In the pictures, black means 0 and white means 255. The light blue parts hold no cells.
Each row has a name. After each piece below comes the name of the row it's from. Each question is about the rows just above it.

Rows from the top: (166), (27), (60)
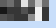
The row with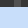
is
(27)
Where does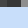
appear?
(60)
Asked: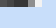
(60)
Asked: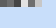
(166)
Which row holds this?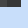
(60)
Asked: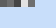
(166)

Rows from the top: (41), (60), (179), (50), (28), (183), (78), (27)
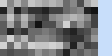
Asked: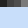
(28)
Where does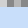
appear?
(41)

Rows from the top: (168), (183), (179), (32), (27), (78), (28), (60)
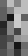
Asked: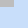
(183)
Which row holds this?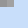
(78)
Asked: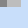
(183)

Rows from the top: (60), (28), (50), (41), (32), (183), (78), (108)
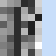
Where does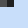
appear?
(41)
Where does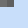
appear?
(28)
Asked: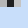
(32)
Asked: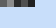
(41)
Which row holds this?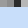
(32)
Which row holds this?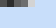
(183)
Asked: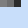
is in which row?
(78)

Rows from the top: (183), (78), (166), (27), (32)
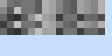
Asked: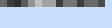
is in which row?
(32)
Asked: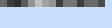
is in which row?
(166)
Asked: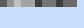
(32)
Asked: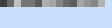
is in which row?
(27)
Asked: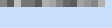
(78)
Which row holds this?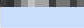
(32)

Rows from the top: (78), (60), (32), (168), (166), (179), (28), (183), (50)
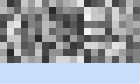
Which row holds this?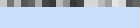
(28)
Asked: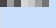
(183)
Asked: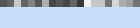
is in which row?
(32)
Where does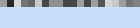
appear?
(183)
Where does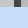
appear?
(166)

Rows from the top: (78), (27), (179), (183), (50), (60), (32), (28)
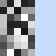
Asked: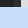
(183)
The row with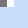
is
(179)
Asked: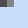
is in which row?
(32)
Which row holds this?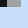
(27)

